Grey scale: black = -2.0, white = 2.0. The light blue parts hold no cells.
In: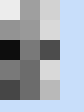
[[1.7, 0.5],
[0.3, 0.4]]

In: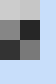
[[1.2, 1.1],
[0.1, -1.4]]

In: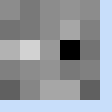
[[0.2, -0.1],
[-0.2, -0.1]]

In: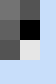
[[-0.2, -0.7],
[-0.5, -2.0]]

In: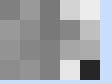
[[0.0, 0.4],
[0.4, 0.2]]

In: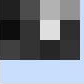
[[-1.5, -0.8],
[-1.8, -1.2]]

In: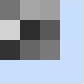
[[-0.2, 0.6],
[1.3, -1.3]]
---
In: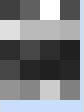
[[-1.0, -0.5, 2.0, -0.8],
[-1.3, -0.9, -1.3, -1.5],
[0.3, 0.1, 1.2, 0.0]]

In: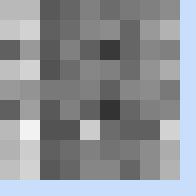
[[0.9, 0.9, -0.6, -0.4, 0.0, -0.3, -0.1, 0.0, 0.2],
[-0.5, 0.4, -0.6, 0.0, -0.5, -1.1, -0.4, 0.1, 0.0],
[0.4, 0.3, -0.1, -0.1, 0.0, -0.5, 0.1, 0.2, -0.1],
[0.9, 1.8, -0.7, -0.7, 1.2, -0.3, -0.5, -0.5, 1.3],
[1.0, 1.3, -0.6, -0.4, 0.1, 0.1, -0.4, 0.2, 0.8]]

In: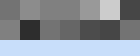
[[-0.2, 0.2, 0.0, 0.0, 0.4, 1.2, -0.9]]

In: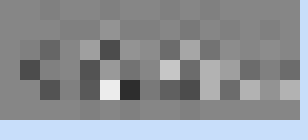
[[0.1, 0.1, 0.0, 0.1, 0.1, 0.0, 0.1, 0.1, 0.0, 0.1, 0.0, 0.1, 0.1, 0.1, 0.1],
[0.1, 0.0, -0.4, 0.1, 0.5, -0.8, 0.3, 0.2, -0.3, 0.6, -0.2, 0.2, 0.1, 0.2, 0.1],
[0.1, 0.1, -0.7, 0.0, -0.6, 1.7, -1.3, -0.1, -0.5, -0.8, 0.8, -0.3, 0.8, 0.3, 0.8]]

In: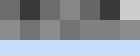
[[-0.3, -1.1, -0.3, 0.1, -0.4, -1.1, 1.2]]

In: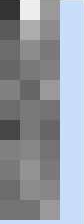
[[-1.2, 1.7, 0.4],
[-0.3, 0.2, -0.1],
[0.0, -0.4, 0.4],
[-0.9, -0.1, -0.4],
[-0.1, 0.3, -0.1],
[-0.2, -0.2, 0.4]]
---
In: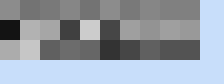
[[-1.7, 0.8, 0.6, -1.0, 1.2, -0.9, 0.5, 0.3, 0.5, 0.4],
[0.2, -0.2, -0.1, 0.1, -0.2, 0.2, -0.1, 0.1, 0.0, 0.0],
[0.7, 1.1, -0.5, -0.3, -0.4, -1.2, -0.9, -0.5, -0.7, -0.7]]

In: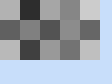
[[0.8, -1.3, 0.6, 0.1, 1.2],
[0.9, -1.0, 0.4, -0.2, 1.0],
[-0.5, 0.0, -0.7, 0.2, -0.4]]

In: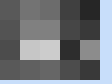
[[-0.8, 1.1, 1.2, -1.3, 0.2],
[-0.7, 0.0, 0.0, -0.9, -1.1],
[-0.6, -0.2, -0.3, -1.0, -1.4],
[-0.6, -0.5, -0.4, -0.8, -1.1]]

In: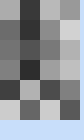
[[1.2, -0.4, 1.2, -0.6],
[0.7, -1.1, 0.9, 0.4],
[0.0, -1.3, 0.5, 1.0],
[-0.3, -1.2, 0.2, 1.3],
[-0.2, -0.7, -0.1, 0.8],
[-1.0, 0.8, -0.8, 0.0]]

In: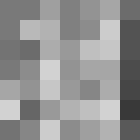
[[-0.1, 0.2, 1.3, 0.3, 0.6, 0.6, -0.8],
[-0.2, 0.1, 1.2, 0.2, 0.5, 0.8, -0.6],
[0.6, 0.3, 1.1, 0.4, 0.1, 0.7, -0.9],
[-0.1, 0.9, 0.8, 0.0, 0.2, 1.2, -0.7],
[-0.2, -0.3, 0.7, 0.4, 1.0, 1.1, -0.7],
[-0.1, -0.1, 0.5, 0.0, 0.3, 0.6, -0.3],
[1.3, -0.4, 0.4, 0.8, 1.0, 1.3, -1.1]]

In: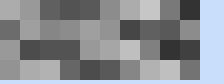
[[0.3, 0.7, 0.8, -0.4, -0.8, -0.6, 0.1, 0.8, 1.0, -0.2],
[-0.3, 0.5, 0.1, 0.2, 0.5, 0.3, -0.9, -0.5, -0.6, 0.2],
[0.7, 0.4, -0.5, -0.7, -0.6, 0.2, 0.7, 1.1, -0.1, -1.2],
[0.4, -0.8, -0.7, -0.7, 0.4, 0.6, 1.0, 0.0, -1.2, -1.0]]

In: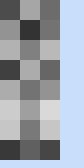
[[1.2, 0.5, 1.4],
[1.1, -0.1, 1.1],
[0.8, 0.0, 0.9],
[0.7, -0.2, 0.3],
[0.3, -1.2, -0.2],
[-0.8, 0.6, -0.3],
[-1.0, 0.7, -0.4],
[-1.1, -0.5, -0.9]]
